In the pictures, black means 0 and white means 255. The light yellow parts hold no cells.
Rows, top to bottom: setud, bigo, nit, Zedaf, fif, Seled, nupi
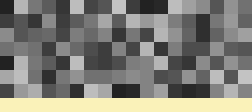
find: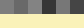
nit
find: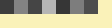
Zedaf
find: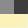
bigo
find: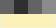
nit

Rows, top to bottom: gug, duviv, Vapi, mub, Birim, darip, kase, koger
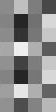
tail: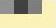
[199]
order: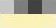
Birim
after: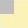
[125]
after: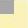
[238]

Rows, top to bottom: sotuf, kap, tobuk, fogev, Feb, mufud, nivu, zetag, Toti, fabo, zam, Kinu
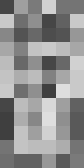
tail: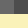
[ 83 151]
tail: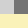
[116]
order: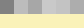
mufud
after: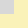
[159]
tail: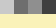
[222 201]
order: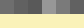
Kinu

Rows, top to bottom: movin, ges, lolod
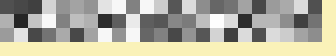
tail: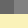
[ 72 147  86 211  64 219  80 219 204 163 141]
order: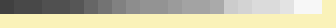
movin

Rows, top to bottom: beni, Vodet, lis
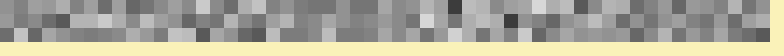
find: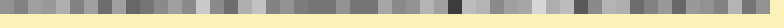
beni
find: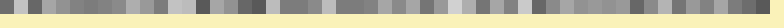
lis
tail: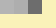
[130 153 103 153 146 130 180 117 146]
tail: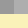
[130 159 109 159 103 117 138 159 138 202 138 109 174 194 130 146 124 117
 117 146 117 117 166 138 146 180 159  60 188 180 138 159 166 215 174 188
  89 138 180 174 109 130 153 103 153 146 130 180 117 146]
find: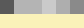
Vodet
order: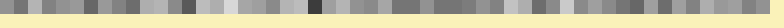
beni
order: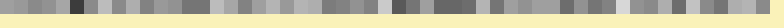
beni

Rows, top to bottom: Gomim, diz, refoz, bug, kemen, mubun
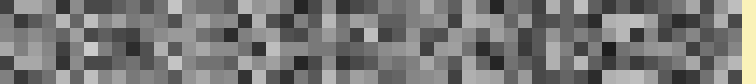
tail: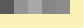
[ 51 183  89  51 121  89 183 114 160 148  95 101 134 140 148  65 176 168
 160 101 154  73  81 101  81  44 176 183 190 160  89  44  58 114 176  73]
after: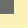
[183]
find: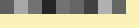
Gomim
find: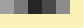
kemen

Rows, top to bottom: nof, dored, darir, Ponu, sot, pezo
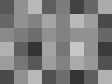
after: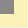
[124]
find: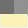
darir

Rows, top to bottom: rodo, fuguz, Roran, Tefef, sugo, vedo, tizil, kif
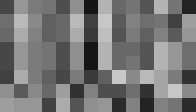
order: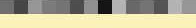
sugo
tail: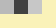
[ 90 129 110 116  65 158]
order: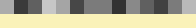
vedo
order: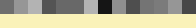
Tefef
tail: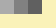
[104 171  58 191  84 123  96 129  90 150]
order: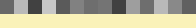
fuguz
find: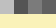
Roran

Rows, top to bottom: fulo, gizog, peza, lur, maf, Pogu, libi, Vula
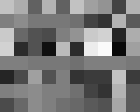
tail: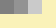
[210  37 173]
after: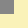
[140]

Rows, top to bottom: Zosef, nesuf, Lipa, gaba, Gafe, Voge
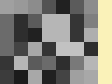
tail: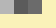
[ 46 121 182]
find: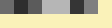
nesuf
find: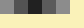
Zosef
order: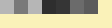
Gafe
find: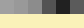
Zosef
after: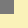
[182]
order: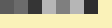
nesuf

